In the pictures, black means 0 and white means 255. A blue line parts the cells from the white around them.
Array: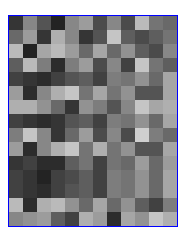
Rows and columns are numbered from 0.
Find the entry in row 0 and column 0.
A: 53
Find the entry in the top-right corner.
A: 105
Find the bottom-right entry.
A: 175
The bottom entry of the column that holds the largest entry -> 146
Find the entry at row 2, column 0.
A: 186
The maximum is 207
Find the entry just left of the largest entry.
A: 75
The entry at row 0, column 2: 84
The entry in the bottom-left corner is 135
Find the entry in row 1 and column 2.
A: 53
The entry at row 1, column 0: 105
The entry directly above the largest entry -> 146
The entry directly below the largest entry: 84
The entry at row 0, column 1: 135
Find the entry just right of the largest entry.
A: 125

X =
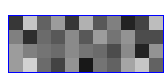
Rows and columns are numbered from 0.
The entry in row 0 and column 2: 98
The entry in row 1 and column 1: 46
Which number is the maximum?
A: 210
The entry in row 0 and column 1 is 198
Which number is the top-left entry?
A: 55
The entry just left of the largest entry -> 156
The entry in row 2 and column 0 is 156
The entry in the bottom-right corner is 98
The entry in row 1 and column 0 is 128
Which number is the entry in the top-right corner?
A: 189
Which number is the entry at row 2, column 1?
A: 128

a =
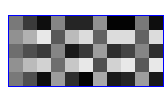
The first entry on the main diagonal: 121
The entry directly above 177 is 58
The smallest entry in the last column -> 14
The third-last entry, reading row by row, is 37
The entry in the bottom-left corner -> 121
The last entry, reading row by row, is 25
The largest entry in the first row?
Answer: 145
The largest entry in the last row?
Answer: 168
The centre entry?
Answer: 58
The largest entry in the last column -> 232
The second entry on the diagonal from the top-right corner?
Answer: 99
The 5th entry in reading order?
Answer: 37

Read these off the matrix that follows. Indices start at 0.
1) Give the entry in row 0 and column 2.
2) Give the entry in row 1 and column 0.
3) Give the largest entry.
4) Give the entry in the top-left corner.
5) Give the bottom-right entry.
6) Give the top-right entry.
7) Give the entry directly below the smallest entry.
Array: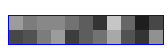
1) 136
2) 71
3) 198
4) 156
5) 145
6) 71
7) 52

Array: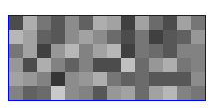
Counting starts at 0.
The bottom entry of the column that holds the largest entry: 201
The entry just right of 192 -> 107
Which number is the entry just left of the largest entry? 107
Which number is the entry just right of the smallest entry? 140
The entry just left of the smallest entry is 130
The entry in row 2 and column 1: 162
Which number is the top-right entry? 118
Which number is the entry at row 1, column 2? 97
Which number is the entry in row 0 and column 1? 174
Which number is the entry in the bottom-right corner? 118
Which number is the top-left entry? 76
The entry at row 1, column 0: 183
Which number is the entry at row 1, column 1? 162
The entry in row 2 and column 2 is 64
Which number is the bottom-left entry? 130
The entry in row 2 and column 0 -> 118
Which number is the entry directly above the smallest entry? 130
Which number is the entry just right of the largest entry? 140

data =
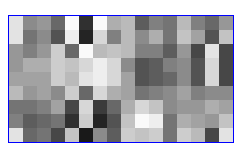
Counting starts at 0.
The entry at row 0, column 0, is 227
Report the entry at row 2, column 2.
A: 151
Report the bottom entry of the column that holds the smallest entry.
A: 25
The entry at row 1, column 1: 116
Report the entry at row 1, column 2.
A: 139
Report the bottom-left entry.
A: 227
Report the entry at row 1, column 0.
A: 227
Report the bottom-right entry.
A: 227
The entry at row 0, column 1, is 139
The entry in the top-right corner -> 151
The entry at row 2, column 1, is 128
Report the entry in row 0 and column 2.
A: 151
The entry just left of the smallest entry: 195
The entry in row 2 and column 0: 151

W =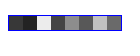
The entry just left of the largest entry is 35
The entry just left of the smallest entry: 56
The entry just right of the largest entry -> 68

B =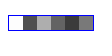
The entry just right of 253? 80
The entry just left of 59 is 99
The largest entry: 253
